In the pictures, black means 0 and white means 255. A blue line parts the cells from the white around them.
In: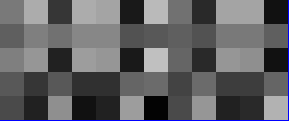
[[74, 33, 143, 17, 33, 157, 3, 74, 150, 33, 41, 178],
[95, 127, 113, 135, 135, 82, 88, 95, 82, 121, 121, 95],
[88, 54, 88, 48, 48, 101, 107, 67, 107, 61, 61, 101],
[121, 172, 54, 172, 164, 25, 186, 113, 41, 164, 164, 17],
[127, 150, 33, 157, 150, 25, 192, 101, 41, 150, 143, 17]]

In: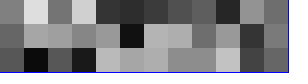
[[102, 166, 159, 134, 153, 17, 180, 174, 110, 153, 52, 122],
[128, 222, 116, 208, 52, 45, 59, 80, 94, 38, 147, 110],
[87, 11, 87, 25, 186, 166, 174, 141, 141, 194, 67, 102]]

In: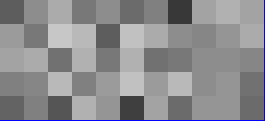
[[155, 120, 199, 185, 93, 193, 171, 141, 134, 149, 171],
[128, 134, 185, 128, 155, 193, 155, 185, 141, 149, 113],
[93, 141, 171, 120, 141, 107, 128, 56, 163, 177, 163],
[163, 171, 113, 177, 120, 177, 113, 120, 141, 141, 134],
[99, 128, 85, 177, 149, 63, 163, 107, 149, 149, 107]]

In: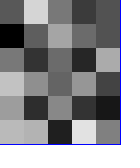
[[0, 94, 165, 107, 82],
[157, 45, 136, 51, 23],
[88, 213, 120, 59, 82],
[120, 51, 107, 38, 171],
[194, 143, 100, 150, 67],
[186, 179, 31, 226, 128]]

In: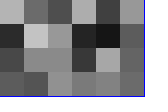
[[43, 195, 152, 36, 21, 92],
[92, 84, 145, 122, 130, 107],
[72, 138, 138, 56, 167, 100],
[180, 107, 78, 173, 64, 152]]

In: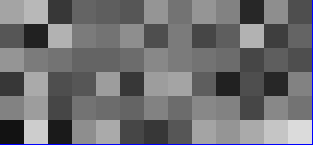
[[86, 33, 178, 123, 115, 142, 78, 123, 70, 94, 178, 62, 100],
[149, 123, 115, 100, 100, 108, 136, 123, 115, 108, 70, 94, 78],
[55, 170, 78, 86, 157, 55, 157, 164, 94, 33, 78, 39, 130],
[130, 157, 70, 115, 108, 100, 130, 108, 136, 130, 70, 136, 115],
[164, 184, 55, 100, 94, 86, 149, 115, 149, 130, 39, 142, 78],
[18, 205, 26, 142, 170, 70, 55, 86, 164, 149, 170, 197, 219]]

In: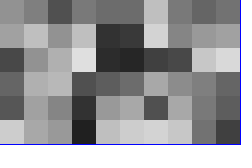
[[101, 176, 184, 80, 93, 108, 168, 140, 127, 101],
[72, 146, 176, 223, 44, 38, 64, 72, 199, 217],
[205, 168, 153, 32, 191, 205, 211, 199, 114, 64],
[161, 191, 146, 191, 50, 57, 211, 133, 153, 161],
[86, 161, 133, 50, 153, 168, 80, 168, 121, 93],
[146, 127, 80, 121, 108, 108, 191, 121, 101, 114]]

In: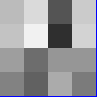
[[130, 97, 171, 123],
[158, 109, 150, 150],
[187, 218, 84, 203],
[195, 241, 47, 211]]

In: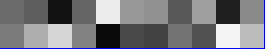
[[123, 174, 214, 130, 10, 73, 66, 115, 81, 244, 188],
[107, 94, 18, 101, 236, 152, 145, 88, 159, 31, 138]]
